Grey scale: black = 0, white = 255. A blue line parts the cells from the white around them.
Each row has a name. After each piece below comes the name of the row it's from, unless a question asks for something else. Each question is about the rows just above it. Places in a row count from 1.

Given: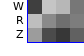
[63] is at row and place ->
W, 1
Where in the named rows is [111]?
R, 3
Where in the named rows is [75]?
Z, 2
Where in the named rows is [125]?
R, 4

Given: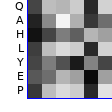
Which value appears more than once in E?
[160]
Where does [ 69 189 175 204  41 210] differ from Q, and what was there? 3, [181]
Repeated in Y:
[69]
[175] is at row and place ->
A, 4
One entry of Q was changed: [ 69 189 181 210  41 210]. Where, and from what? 4, [204]
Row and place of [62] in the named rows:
L, 1

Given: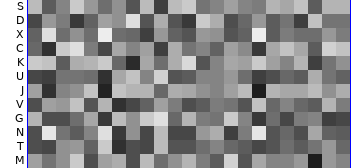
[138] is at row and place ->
C, 16
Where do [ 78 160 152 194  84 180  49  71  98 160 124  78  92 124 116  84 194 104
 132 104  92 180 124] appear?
V
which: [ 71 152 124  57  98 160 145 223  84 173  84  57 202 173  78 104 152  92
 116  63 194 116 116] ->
D

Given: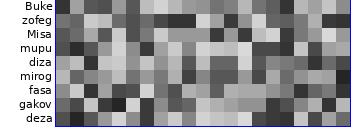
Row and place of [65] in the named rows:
mirog, 10
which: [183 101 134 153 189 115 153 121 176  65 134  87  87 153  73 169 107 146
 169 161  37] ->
mirog
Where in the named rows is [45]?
mupu, 2
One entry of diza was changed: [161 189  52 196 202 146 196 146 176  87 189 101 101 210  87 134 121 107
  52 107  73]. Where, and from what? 9, [183]
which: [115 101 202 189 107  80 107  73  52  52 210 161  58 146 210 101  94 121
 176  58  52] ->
zofeg

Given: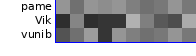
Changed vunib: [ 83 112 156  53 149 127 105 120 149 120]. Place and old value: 7, [112]
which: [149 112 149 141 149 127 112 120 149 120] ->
pame
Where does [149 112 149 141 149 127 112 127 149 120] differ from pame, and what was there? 8, [120]

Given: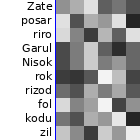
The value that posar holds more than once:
[224]
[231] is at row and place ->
kodu, 5

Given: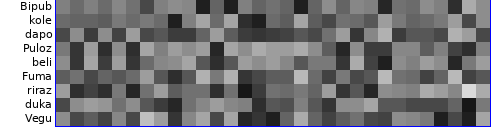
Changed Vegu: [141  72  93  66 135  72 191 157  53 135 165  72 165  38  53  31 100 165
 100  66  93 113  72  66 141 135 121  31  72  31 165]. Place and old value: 18, [171]
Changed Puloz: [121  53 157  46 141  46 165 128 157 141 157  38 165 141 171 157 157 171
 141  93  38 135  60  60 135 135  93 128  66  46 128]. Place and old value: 22, [141]
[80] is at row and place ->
duka, 17
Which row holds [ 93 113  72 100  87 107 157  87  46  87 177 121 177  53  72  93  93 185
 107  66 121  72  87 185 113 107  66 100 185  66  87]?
Fuma
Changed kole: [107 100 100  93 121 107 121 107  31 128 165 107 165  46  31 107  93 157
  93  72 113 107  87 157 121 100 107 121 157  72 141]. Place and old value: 18, [165]
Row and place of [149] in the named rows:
duka, 4

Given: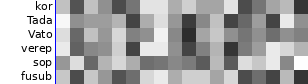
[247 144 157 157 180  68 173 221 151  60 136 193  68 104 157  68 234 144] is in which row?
Tada
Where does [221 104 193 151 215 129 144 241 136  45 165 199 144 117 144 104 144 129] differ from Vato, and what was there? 16, [110]
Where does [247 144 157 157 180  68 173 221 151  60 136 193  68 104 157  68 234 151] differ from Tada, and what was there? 18, [144]
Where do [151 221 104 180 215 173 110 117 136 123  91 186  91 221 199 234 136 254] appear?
sop

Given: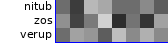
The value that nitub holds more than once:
[109]
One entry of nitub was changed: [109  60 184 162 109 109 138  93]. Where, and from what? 4, [168]
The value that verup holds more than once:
[138]
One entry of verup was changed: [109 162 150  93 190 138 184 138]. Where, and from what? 7, [176]
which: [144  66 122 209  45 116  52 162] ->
zos
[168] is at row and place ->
nitub, 4

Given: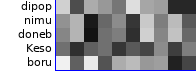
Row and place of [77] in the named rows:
dipop, 2
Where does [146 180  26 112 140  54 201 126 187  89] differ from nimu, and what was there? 4, [104]
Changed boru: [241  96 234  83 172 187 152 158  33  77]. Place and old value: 10, [69]
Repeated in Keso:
[112]

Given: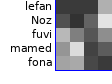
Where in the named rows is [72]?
fona, 3
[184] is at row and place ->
fuvi, 1
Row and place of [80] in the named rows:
Noz, 1
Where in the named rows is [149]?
mamed, 1
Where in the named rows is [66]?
mamed, 3
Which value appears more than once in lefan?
[58]

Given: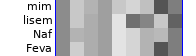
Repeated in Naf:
[179]
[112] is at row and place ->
lisem, 6
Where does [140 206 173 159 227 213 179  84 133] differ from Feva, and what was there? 9, [126]
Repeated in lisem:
[200]
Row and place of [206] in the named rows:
Feva, 2
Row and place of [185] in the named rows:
Naf, 8
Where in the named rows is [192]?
mim, 7

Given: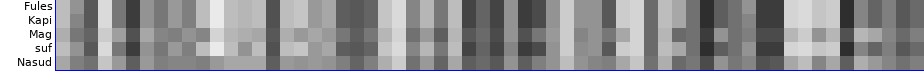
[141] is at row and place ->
suf, 38
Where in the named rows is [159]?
Mag, 5

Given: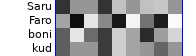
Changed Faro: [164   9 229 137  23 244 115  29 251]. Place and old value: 2, [15]
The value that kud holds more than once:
[150]
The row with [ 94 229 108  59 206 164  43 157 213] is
boni
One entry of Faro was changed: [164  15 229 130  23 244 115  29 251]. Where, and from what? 4, [137]
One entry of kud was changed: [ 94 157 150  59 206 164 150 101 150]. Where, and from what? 2, [150]
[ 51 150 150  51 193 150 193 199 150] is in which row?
Saru

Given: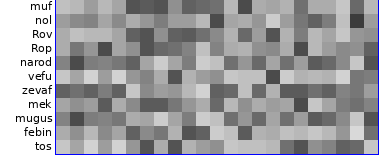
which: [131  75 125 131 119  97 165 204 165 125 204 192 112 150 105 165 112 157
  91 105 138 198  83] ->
narod
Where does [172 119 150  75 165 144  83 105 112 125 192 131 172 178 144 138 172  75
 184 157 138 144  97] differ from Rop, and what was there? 10, [131]

